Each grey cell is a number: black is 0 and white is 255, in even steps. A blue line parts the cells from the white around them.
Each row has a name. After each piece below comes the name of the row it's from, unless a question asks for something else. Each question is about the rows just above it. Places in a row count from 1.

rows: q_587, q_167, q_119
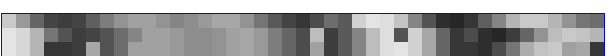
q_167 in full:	[228 215 181 117  83  61  68  83 109 133 161 161 153 141 141 147 161 167
 153 125 101  76 189  61  89 133 189 222  83 209 167 101  54  76  46  38
  61 101 147 189 201 195 181]
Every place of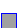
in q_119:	10 11 12 17 23 41
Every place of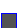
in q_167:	5 8 29

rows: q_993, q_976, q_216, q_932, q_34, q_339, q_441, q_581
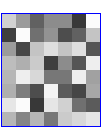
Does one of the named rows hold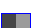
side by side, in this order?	no
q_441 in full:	[230 251  56 230 209 112  91]
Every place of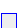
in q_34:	2 6
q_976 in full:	[ 63 251 112 147  77  97 196]

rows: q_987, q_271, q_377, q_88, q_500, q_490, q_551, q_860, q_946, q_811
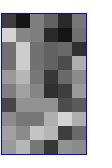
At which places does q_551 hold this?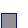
2 3 4
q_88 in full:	[113 205 113  98  76 175]
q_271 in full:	[212 133 127  42  21 113]

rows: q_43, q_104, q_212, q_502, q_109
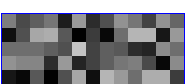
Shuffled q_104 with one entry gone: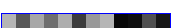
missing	[1]
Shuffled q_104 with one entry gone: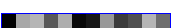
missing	[15]
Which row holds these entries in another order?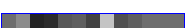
q_212
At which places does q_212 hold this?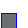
1 2 3 13
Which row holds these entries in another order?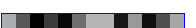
q_104

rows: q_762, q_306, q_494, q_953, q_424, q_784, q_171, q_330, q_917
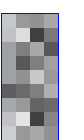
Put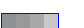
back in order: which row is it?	q_762
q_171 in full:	[168 153 100 107]
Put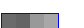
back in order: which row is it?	q_171
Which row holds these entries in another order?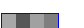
q_494
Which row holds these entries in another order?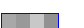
q_762
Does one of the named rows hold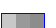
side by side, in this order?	no

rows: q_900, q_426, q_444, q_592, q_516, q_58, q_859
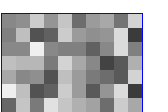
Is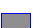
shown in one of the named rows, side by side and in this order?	no
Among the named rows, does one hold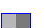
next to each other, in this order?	yes
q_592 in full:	[191 183 183 122 211 168 136  67  89 176]
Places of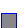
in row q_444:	1 2 4 8
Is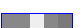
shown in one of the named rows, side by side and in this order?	no
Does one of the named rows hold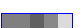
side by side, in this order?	yes

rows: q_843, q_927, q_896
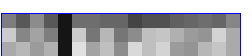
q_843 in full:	[126  88 140  88  21 110 110 102 102  68  81  81  96 102 110 102 134]
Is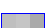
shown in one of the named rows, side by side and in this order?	no
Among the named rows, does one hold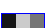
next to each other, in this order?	yes
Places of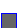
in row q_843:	8 9 14 16

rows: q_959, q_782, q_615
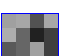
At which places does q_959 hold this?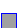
1
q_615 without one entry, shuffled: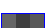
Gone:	[160]
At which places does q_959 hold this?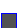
3
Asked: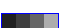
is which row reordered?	q_782
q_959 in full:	[160 167  82 167]

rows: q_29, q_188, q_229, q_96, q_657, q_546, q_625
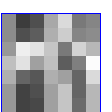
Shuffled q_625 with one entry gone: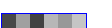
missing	[107]
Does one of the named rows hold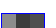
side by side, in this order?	yes
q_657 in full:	[175 101  87 175 160 101 218]

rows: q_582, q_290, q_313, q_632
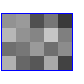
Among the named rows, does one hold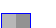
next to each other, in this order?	yes
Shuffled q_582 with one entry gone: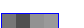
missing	[58]
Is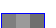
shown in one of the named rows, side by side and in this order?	no

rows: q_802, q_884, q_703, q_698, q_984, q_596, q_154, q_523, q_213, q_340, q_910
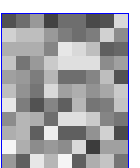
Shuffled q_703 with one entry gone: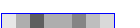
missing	[103]
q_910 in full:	[153  95 231 182 245  95 174 196 117]
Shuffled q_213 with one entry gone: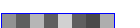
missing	[238]
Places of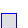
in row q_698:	5 6 7
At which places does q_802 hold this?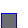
2 5 6
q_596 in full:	[190 146 117 217 160 174 146 167 202]
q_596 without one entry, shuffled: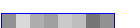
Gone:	[167]

